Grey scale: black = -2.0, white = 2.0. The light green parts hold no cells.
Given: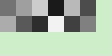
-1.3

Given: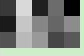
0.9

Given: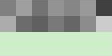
-0.1

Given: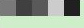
-1.0

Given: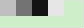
1.0

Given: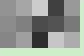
0.5

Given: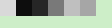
-1.4

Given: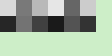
-1.0
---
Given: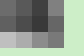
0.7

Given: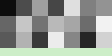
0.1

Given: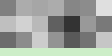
-0.6

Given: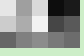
0.2

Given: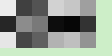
0.8

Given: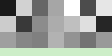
0.3

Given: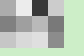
1.4

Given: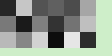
-1.8
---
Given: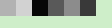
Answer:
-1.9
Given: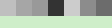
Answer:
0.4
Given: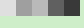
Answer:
0.9
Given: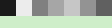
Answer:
0.0
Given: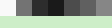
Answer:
-1.3
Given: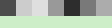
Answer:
1.5
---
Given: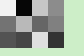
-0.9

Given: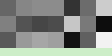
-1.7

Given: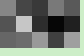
0.4

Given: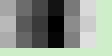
-1.9

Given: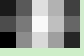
1.4

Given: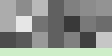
0.0
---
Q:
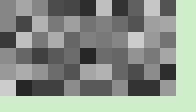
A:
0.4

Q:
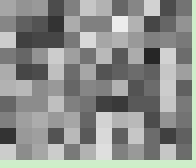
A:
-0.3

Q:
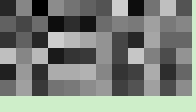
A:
0.2

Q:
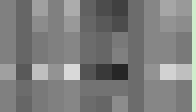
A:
-0.1

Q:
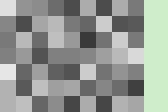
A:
0.6

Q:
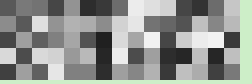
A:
-0.1
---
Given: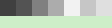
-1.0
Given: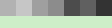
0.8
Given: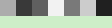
0.7
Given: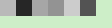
0.9
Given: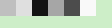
1.0
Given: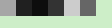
0.6
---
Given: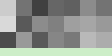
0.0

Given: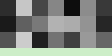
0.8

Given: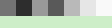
-0.6

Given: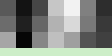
0.8

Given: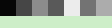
-0.6

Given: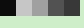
0.5

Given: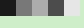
0.7

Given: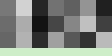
-0.9

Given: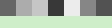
-1.1
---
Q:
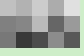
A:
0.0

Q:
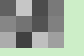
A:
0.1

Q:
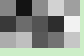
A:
-1.1

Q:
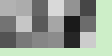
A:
-0.2

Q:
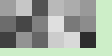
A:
-0.3

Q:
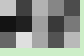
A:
-1.7

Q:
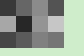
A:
0.6
